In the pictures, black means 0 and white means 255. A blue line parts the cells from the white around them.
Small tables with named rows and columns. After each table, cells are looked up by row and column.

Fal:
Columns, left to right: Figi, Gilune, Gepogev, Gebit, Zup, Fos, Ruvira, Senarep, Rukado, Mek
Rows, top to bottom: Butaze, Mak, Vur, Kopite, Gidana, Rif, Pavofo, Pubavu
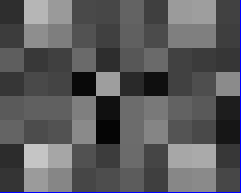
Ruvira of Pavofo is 69
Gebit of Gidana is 127
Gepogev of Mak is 126
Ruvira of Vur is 106
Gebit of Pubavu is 70
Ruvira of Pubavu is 63
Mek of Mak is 62
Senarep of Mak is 127
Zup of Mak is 64
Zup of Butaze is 71
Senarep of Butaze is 155
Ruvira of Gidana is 121
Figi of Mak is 60

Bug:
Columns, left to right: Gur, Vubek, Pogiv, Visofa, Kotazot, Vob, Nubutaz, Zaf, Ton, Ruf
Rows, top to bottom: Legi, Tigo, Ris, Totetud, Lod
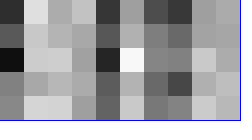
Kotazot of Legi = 54
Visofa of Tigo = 168
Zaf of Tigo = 105
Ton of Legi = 159
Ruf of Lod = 184
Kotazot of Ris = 37
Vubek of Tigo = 200
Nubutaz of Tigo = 126
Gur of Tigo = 89
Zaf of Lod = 131
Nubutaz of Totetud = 105
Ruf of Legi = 171
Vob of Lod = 201
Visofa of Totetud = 171
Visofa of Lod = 159

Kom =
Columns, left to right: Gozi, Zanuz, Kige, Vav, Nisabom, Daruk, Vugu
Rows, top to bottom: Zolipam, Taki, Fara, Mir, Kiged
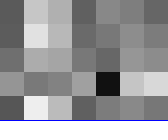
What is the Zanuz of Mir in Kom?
121
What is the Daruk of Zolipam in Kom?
126
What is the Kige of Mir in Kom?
130
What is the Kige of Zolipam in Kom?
176
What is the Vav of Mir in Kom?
160
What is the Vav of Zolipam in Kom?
96
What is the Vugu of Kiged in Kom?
119
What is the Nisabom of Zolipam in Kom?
136
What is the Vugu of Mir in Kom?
216
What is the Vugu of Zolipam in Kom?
102
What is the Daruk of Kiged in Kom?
137
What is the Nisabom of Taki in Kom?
120
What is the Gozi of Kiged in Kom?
86
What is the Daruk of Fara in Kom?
150
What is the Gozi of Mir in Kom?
149
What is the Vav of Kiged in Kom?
96
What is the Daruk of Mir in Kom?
197
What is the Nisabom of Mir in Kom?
17

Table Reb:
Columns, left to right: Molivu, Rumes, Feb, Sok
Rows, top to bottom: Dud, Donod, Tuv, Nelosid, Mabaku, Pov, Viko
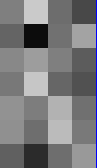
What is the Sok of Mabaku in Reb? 112
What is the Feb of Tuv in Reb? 127
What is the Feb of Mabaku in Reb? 178
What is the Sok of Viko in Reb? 153
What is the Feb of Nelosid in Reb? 102
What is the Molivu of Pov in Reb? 144
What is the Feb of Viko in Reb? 110
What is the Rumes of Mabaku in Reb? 125
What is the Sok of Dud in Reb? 72
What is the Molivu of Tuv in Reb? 136
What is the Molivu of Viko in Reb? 96
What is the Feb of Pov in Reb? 187
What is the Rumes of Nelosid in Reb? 198
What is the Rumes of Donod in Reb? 12
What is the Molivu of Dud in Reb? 127
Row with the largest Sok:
Donod

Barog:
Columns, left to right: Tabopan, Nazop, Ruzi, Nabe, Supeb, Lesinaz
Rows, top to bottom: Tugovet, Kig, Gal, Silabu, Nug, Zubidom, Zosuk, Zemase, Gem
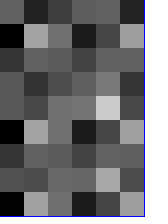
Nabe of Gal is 66
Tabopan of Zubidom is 1
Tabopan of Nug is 87
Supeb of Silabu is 121
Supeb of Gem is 68
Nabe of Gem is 26
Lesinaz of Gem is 157
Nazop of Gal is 97
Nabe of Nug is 116
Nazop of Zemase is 75
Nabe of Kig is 26
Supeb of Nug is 203
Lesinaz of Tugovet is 36
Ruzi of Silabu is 77
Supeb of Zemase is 168
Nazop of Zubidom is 163
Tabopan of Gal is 52
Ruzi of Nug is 113
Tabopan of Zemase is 80
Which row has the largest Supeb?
Nug

